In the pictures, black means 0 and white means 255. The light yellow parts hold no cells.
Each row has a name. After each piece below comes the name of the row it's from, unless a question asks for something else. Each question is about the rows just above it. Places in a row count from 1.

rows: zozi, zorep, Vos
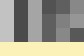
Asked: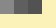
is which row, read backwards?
zozi
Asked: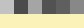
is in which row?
zozi
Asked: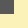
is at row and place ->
Vos, 6

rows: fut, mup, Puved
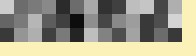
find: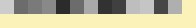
fut
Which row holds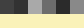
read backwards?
fut

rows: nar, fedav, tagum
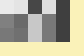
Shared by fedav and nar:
[63]
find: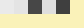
nar
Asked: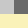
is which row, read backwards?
fedav
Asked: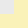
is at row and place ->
nar, 1

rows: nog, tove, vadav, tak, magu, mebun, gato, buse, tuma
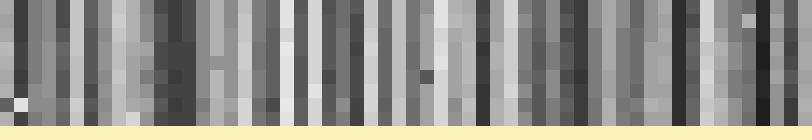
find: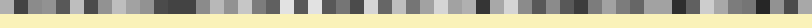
gato
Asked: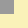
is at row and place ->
magu, 56
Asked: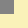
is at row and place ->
nog, 11
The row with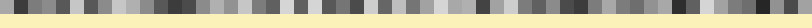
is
vadav
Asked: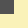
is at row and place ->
nog, 24
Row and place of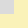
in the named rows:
tak, 32

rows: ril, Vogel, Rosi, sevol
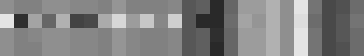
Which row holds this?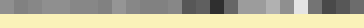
Rosi
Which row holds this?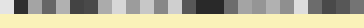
Vogel

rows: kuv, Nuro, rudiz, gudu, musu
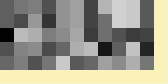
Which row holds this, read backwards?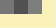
musu
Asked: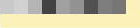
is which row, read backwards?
kuv

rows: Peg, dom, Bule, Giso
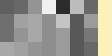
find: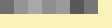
Bule
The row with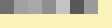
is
dom
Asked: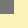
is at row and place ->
Bule, 7
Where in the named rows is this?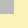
Peg, 6
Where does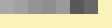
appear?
Giso
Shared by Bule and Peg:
[148]

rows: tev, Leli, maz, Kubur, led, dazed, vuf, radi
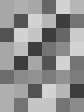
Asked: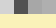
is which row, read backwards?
vuf
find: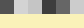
maz
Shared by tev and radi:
[175]
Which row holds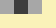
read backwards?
led
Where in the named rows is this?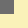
dazed, 1
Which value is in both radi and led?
[116]
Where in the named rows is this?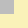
Kubur, 2

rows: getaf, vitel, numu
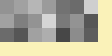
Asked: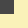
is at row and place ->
numu, 5
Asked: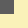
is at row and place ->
numu, 7
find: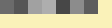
numu
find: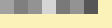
vitel
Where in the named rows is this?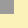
getaf, 4

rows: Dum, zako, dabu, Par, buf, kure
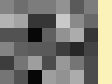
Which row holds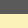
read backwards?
Par
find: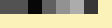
dabu
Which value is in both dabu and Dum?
[146]
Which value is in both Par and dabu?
[96]
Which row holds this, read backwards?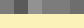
Dum
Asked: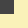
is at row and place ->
Par, 7
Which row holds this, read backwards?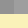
kure

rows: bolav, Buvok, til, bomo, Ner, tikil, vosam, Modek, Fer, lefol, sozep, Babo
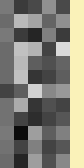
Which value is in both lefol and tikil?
[94]
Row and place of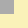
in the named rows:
Modek, 2
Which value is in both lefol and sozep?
[128]
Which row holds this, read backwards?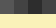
Fer
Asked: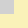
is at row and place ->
vosam, 3

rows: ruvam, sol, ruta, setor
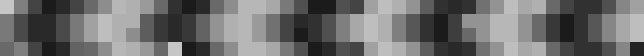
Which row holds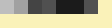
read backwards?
ruvam
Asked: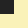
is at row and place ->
setor, 46
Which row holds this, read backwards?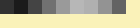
ruta
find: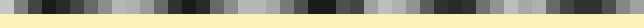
ruvam
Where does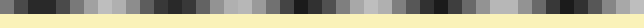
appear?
ruta

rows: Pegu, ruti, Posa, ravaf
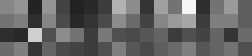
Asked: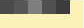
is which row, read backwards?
ravaf
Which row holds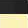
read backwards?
Pegu
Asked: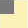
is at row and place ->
Posa, 8

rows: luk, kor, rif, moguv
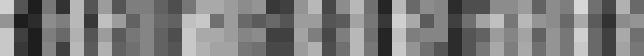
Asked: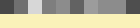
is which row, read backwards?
luk
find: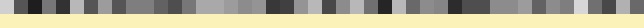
luk
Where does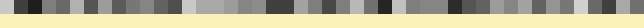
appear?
rif

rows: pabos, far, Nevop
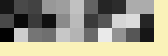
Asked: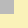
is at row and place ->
far, 6
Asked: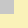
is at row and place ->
Nevop, 5

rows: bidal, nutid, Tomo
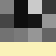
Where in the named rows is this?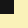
nutid, 3
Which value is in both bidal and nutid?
[14]
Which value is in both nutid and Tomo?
[150]
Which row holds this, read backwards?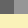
Tomo
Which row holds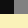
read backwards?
bidal

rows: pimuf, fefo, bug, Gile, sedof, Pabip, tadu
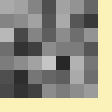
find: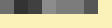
Gile
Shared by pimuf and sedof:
[162]
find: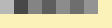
bug

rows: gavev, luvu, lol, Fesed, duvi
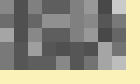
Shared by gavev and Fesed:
[80]
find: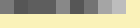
duvi
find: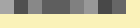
lol
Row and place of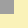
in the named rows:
Fesed, 3

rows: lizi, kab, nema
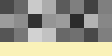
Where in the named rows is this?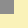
kab, 2
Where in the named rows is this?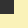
kab, 3
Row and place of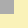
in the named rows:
lizi, 4
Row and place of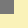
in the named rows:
nema, 2
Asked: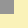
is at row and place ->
kab, 4

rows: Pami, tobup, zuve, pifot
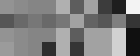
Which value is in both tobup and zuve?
[162]
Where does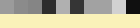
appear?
pifot
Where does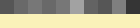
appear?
tobup

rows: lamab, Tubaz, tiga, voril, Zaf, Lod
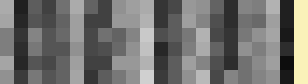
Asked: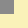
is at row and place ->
Zaf, 19
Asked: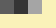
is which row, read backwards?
Lod

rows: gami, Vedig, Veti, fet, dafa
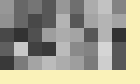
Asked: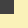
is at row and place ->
fet, 3
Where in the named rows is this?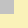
gami, 8
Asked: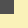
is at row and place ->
Veti, 3
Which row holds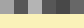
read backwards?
Vedig
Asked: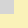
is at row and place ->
fet, 8
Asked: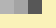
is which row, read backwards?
Vedig

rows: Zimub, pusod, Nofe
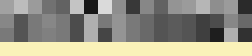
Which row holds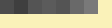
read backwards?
pusod
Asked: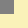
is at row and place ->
Nofe, 4
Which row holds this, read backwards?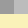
Zimub

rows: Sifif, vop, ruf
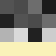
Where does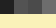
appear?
vop
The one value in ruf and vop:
[33]

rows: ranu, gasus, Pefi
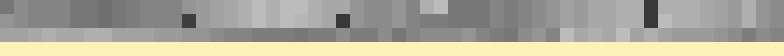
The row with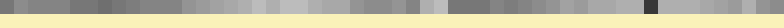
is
ranu
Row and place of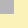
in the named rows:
gasus, 22
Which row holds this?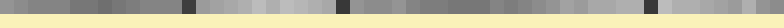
gasus

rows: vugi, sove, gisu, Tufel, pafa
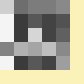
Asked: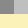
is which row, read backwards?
Tufel
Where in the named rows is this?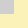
vugi, 1
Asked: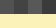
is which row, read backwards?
sove

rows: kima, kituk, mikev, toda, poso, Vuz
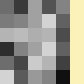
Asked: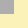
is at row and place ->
mikev, 3
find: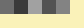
kima
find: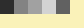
toda
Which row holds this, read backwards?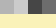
poso
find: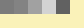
kituk
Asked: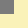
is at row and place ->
kituk, 1

